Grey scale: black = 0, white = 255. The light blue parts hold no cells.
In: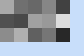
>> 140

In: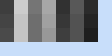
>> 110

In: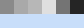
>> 169

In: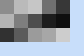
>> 49

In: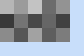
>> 139

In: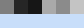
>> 38
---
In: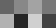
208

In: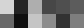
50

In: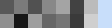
58

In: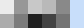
67

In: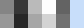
211

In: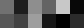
1
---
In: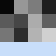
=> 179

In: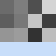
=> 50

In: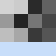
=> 57

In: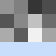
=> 241

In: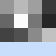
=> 138

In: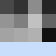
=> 177

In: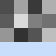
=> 84

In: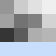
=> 174

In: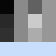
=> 172
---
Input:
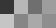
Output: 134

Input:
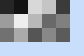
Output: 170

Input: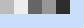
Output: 237

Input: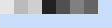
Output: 187

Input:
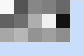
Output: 182

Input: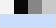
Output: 9

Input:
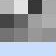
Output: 128

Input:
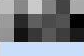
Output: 18
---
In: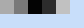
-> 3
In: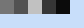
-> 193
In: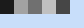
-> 112
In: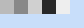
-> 208
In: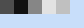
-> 134
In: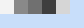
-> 112
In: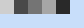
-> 116
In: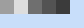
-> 111
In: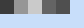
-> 202
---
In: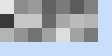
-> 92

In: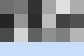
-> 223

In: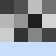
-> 190

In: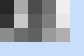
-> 115

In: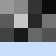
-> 52

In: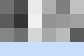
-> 127

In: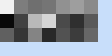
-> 158

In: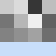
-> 54
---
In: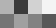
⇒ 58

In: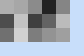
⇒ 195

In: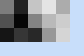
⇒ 6

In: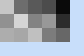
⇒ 213

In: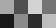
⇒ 79

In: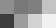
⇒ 120
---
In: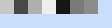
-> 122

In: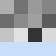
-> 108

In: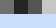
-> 111

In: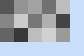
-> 86

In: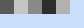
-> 137

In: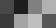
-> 72

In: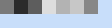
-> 121

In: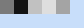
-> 164
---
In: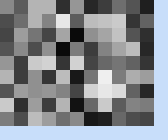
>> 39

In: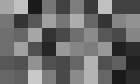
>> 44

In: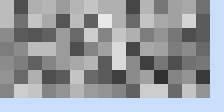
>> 119

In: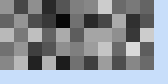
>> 204

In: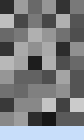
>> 84

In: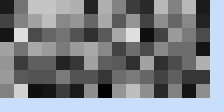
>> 176
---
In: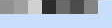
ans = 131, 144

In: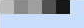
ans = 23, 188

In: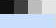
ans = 228, 16

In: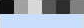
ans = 128, 17

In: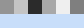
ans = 127, 148

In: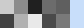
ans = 95, 66

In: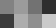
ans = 46, 60

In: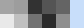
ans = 100, 233

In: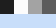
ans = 92, 30
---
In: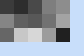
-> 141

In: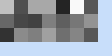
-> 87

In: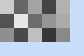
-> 177

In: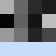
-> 28

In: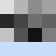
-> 162

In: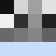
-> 226

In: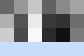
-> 164

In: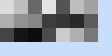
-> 162

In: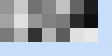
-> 29
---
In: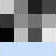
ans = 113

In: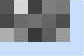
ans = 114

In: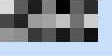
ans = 155

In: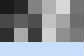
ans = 78

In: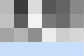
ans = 243

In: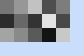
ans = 51
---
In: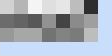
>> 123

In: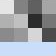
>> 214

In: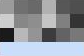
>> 99

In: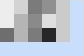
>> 39

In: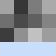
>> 193

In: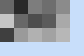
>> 162
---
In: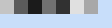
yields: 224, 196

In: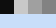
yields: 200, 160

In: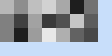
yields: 232, 210

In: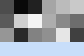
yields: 244, 230

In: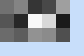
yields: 248, 216

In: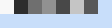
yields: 248, 197

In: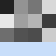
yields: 231, 216

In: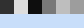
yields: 221, 190
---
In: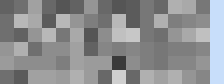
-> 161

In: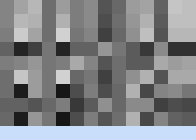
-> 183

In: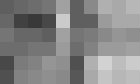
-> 109

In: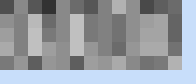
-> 86

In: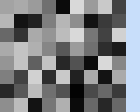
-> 155
